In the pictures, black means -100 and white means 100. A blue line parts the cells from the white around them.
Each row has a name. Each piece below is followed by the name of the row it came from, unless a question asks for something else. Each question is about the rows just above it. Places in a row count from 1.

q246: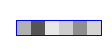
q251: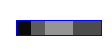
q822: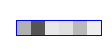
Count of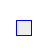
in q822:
1
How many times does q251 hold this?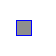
0

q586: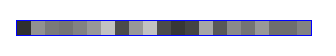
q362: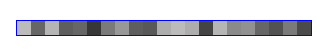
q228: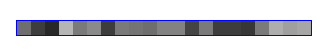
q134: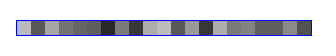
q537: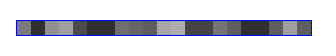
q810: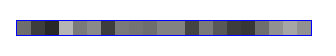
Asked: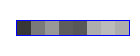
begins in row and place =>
q362, 6
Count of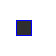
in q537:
5

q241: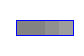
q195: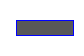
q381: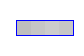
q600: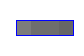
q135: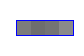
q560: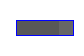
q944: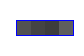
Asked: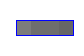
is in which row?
q600
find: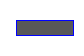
q195
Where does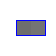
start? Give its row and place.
q135, 2
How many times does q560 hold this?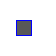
3
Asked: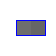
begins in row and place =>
q600, 3
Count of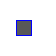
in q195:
4

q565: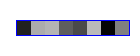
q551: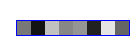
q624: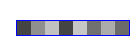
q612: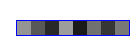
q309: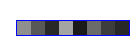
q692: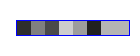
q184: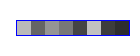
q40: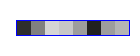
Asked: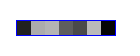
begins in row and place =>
q565, 1
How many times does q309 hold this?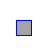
1
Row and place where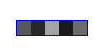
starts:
q309, 2
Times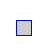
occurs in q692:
1
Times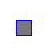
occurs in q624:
0
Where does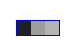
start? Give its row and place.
q40, 6

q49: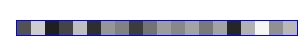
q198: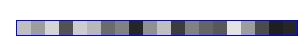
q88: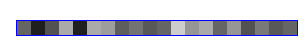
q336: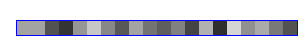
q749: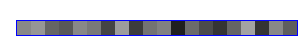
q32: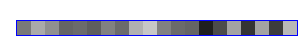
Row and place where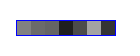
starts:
q32, 11
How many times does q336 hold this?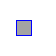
3
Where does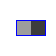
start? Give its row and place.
q749, 8
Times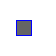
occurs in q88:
4

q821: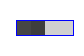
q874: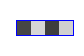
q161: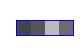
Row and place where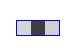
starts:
q874, 2
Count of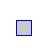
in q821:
0

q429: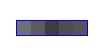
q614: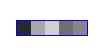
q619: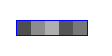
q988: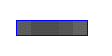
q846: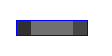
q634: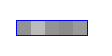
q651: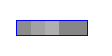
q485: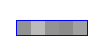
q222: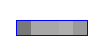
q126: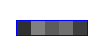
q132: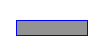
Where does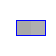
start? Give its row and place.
q222, 3
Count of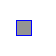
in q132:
5
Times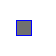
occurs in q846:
3
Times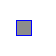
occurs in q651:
1
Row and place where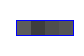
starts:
q429, 2

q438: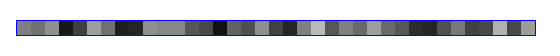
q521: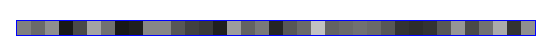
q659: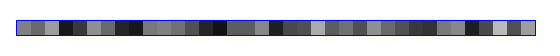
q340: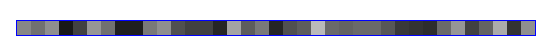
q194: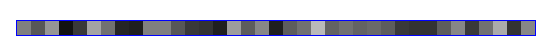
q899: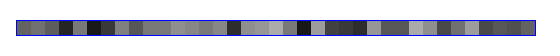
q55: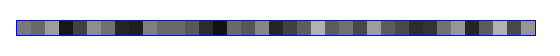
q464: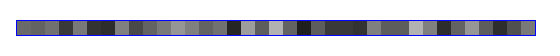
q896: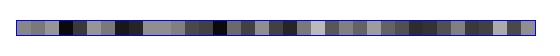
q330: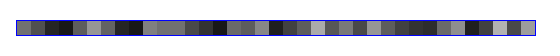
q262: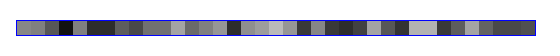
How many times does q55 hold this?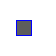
4
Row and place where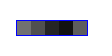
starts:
q659, 12
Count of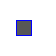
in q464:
0
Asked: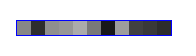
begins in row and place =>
q899, 15

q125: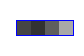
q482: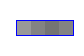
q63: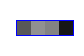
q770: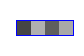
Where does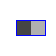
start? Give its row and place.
q770, 1
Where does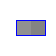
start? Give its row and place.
q63, 2
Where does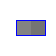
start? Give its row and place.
q482, 2

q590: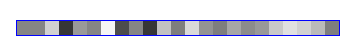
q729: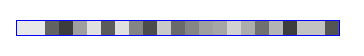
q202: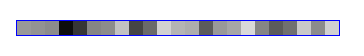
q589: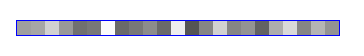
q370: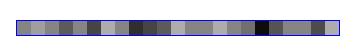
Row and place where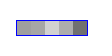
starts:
q729, 14
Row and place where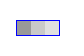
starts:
q590, 18
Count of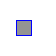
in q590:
1
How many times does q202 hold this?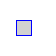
2
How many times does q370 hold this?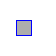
4
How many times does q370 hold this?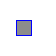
0

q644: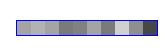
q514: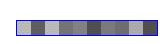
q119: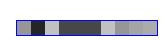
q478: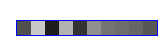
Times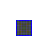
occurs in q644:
1
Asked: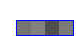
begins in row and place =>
q514, 4
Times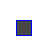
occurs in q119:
3
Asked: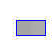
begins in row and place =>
q119, 9
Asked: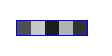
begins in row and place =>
q478, 1
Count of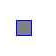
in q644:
1
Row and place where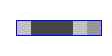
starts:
q119, 3

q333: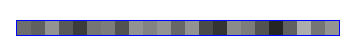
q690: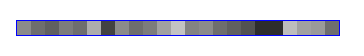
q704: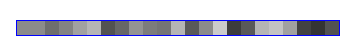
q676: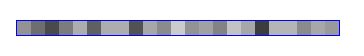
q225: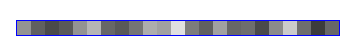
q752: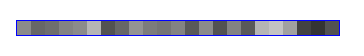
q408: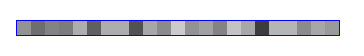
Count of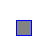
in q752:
3
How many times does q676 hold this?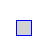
0
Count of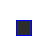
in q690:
2
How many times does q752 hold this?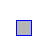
2

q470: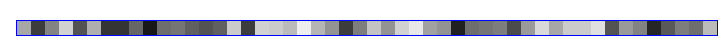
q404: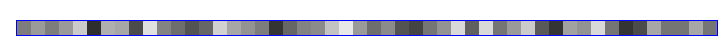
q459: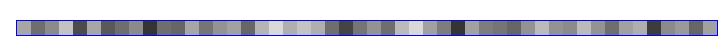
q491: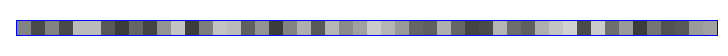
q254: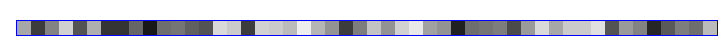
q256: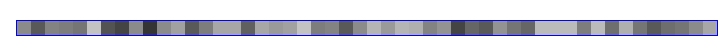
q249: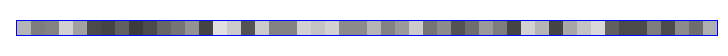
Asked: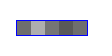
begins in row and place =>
q256, 43
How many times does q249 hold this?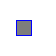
3
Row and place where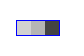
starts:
q249, 37

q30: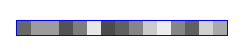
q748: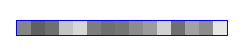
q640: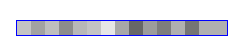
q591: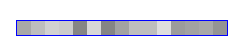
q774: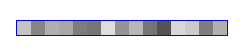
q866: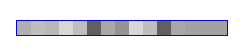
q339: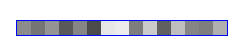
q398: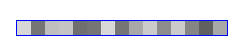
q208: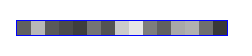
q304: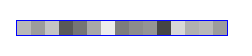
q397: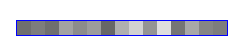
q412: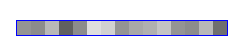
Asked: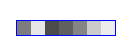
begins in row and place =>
q30, 5
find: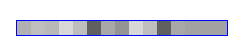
q866
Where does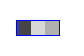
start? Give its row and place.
q304, 11
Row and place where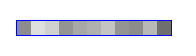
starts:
q412, 5

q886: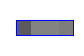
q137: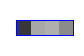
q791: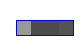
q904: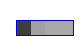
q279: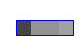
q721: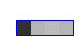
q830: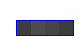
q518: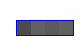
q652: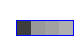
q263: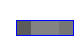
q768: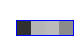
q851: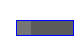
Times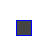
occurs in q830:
1
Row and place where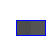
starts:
q791, 3
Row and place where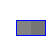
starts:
q263, 3
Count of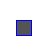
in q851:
0
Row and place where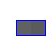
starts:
q518, 2
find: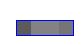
q263
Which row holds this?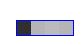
q721

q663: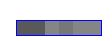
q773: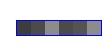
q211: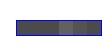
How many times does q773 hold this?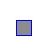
2
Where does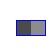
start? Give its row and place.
q773, 2
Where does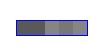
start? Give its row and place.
q663, 1
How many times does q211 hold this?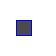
4
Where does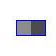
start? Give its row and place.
q773, 3
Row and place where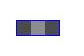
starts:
q773, 2
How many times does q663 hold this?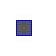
2

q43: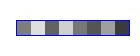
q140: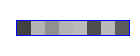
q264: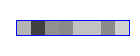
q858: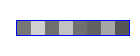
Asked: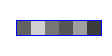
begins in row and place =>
q43, 3
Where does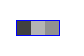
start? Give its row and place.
q140, 1
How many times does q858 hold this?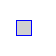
1
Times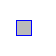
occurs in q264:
0

